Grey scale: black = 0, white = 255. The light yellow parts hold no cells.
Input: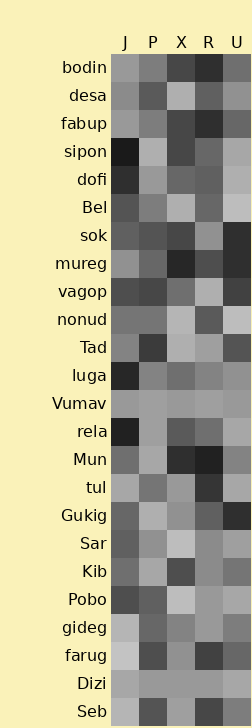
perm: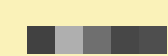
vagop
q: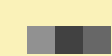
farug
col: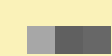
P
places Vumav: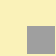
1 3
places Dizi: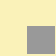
1 2 3
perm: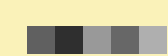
dofi

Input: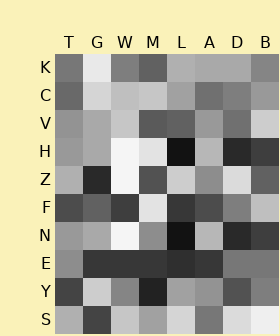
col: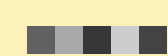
G
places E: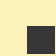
1 2 3 5

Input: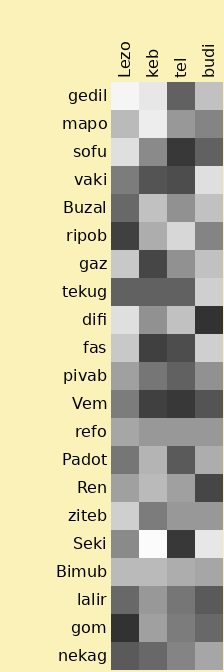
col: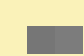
tel
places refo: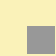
1 2 3
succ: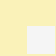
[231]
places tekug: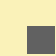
0 1 2

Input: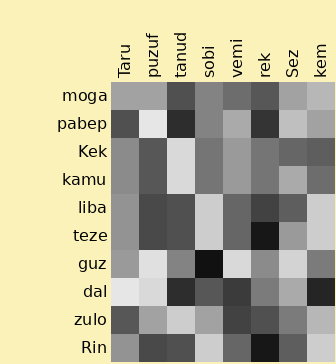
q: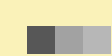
moga
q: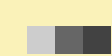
liba
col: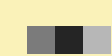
kem
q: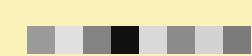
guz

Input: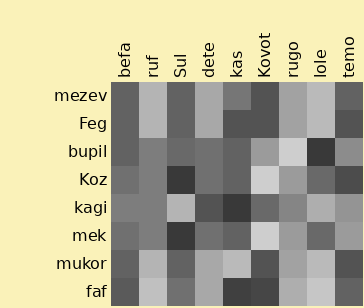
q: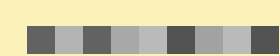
mukor
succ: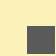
[192]
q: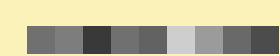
Koz

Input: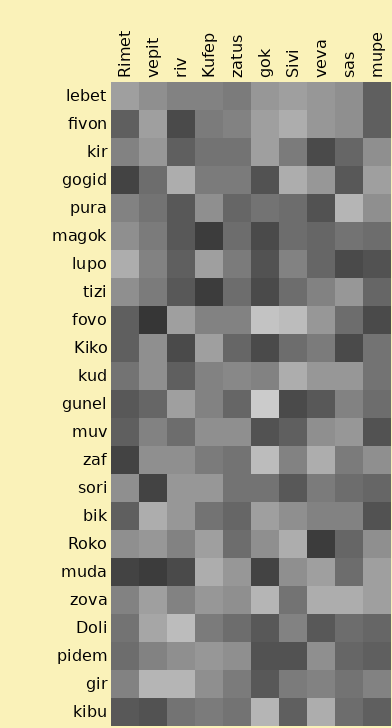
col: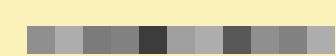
veva
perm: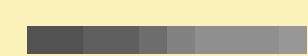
muv
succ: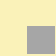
[188]
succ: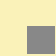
[130]

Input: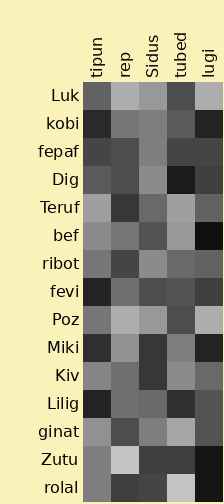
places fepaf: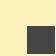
0 3 4
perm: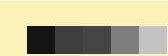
rolal

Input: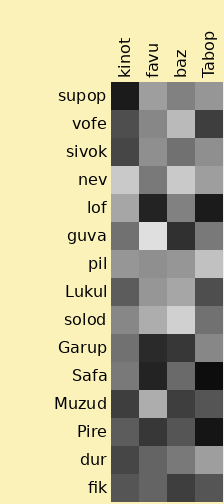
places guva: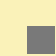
3
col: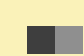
Tabop

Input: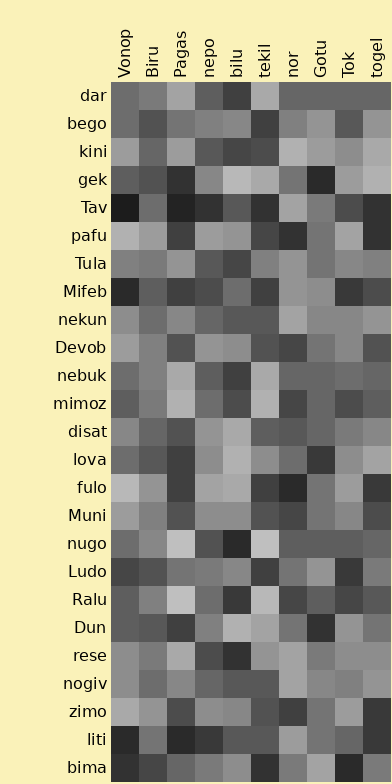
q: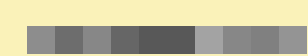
nogiv
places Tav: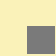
7
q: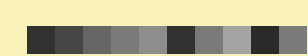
bima

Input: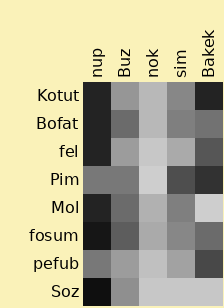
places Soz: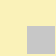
2 3 4
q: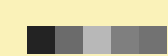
Bofat
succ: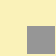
[184]

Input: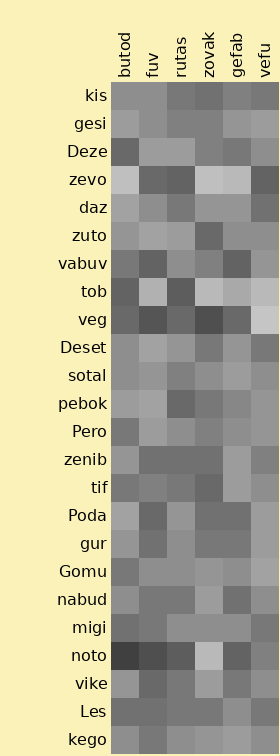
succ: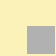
[93]
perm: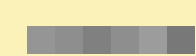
Pero
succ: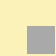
[185]
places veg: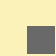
0 2 4
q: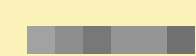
daz
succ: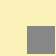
[149]

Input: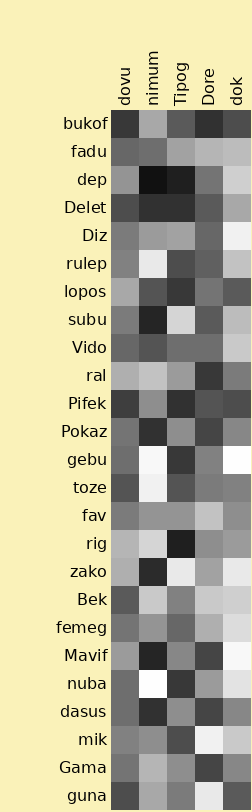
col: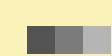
dovu
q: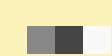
Mavif
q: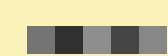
Pokaz
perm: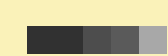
Delet

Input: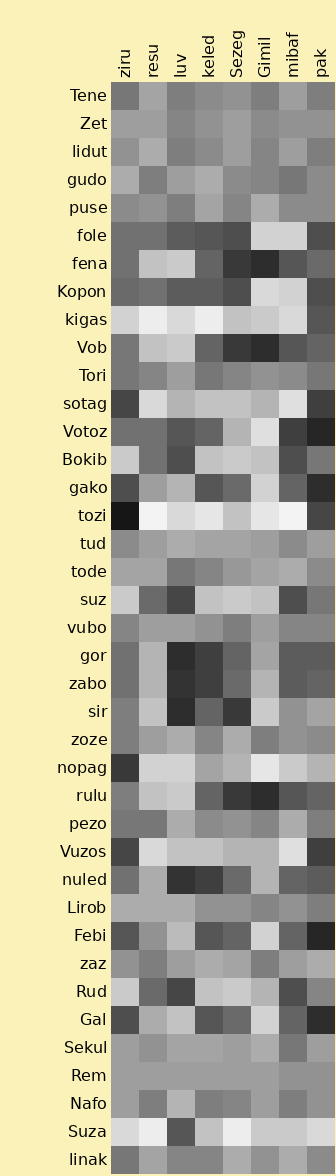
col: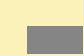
Gimil
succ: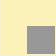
[164]
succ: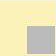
[86]
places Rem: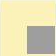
0 1 2 3 4 5
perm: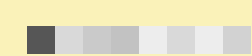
kigas
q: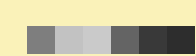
rulu
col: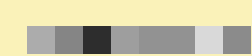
pak

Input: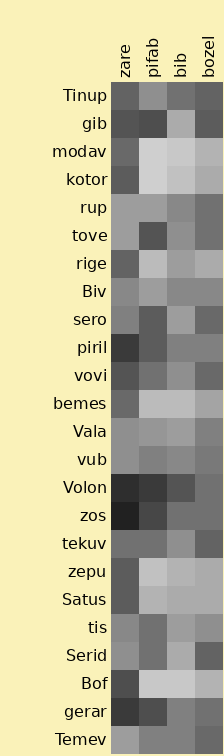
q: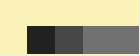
zos
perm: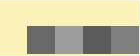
sero
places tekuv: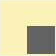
3
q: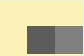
piril
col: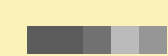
pifab
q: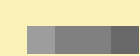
Temev
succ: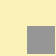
[157]

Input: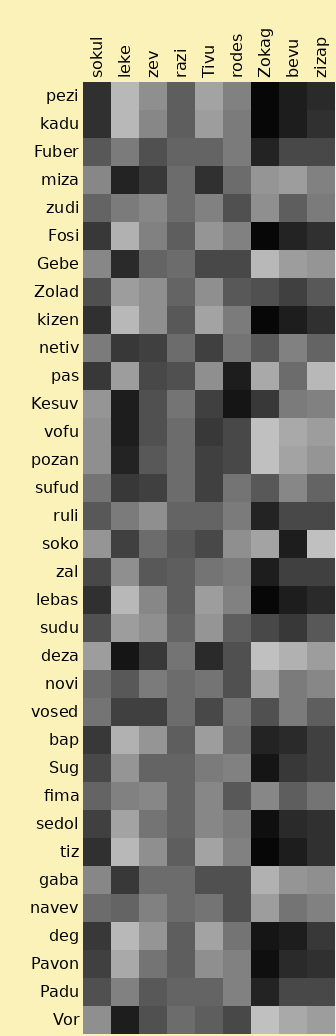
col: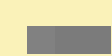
rodes
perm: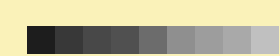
vofu
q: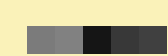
Sug
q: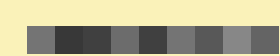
sufud
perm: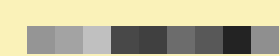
pozan

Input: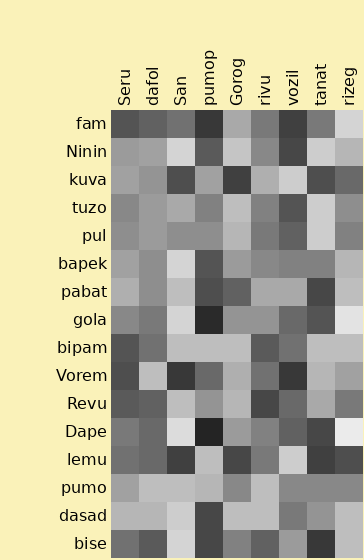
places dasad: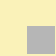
0 1
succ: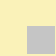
[136]
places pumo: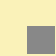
4 6 7 8
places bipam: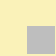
2 3 4 7 8
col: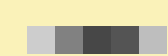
tanat

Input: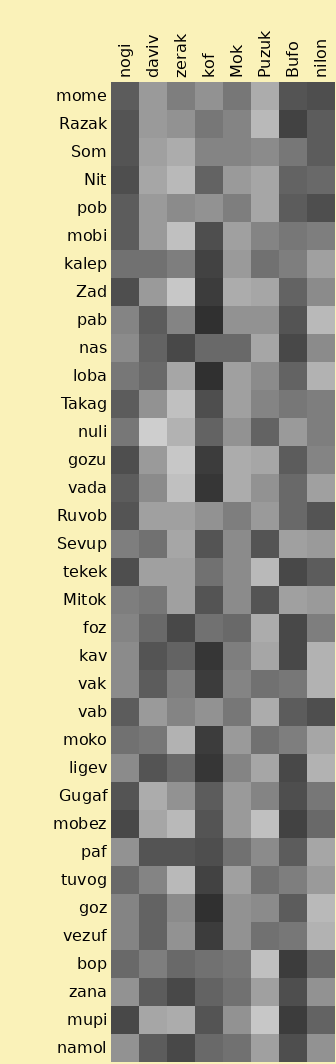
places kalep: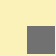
0 1 5
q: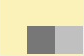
bop
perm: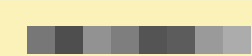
mome
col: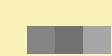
Puzuk

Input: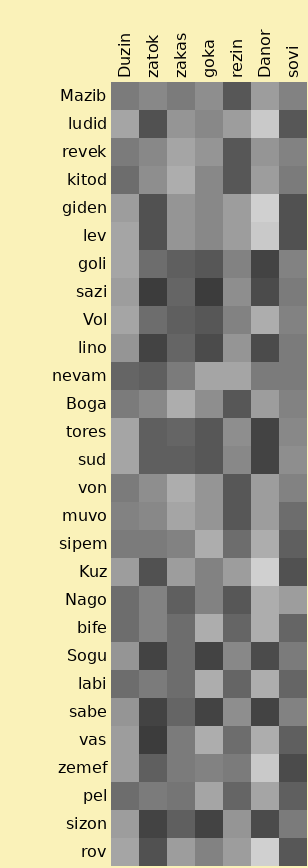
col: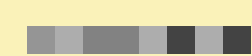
goka
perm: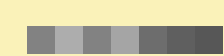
Vol
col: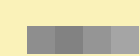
rezin
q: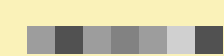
Kuz
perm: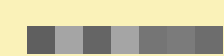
pel
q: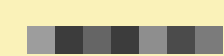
sazi
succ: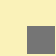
[165]

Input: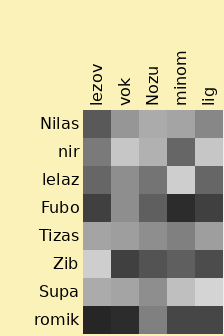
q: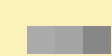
Nilas
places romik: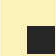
0
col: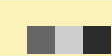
minom
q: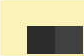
Fubo
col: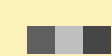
minom
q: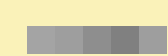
Tizas
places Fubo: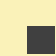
0 4

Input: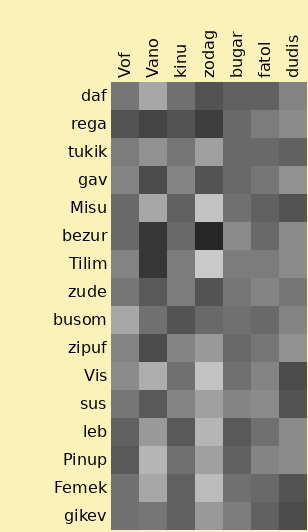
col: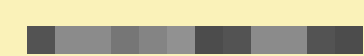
dudis
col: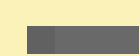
bugar
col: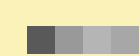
Vano
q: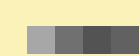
daf
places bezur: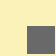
0 2 5
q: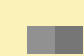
tukik

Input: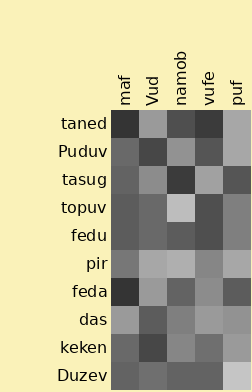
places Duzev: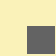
0 2 3
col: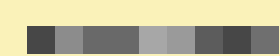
Vud
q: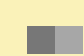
pir

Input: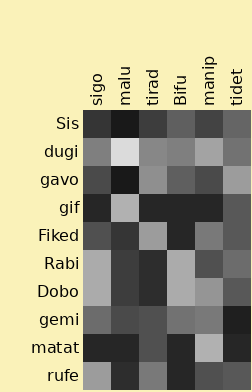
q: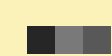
Fiked
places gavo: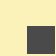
0 4
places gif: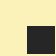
0 2 3 4
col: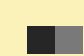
manip
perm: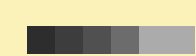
Rabi
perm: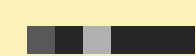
gif
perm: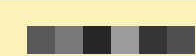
Fiked

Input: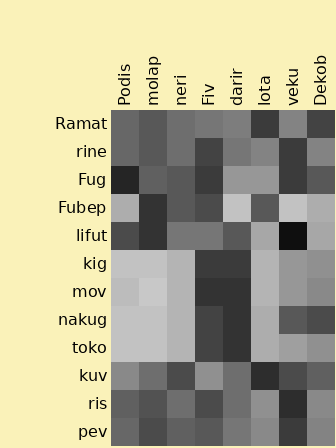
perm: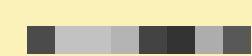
nakug
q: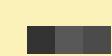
Fubep
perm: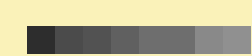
ris
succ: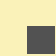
[110]
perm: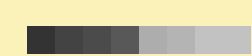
nakug
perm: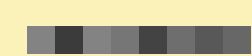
rine

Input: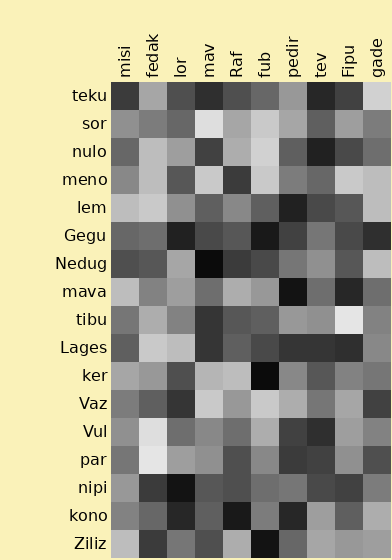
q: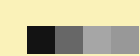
Ziliz
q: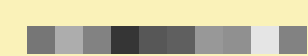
tibu
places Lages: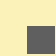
0 4
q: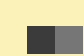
Ziliz
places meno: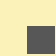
2
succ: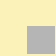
[189]

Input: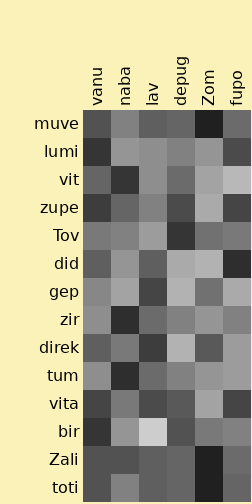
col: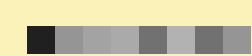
Zom
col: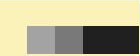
Zom
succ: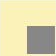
[163]
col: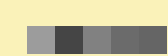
fupo
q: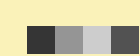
bir

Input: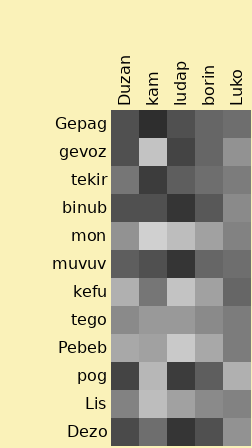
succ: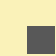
[138]
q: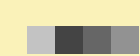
gevoz
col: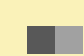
borin
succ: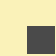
[110]
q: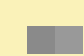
tego
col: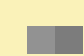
Luko

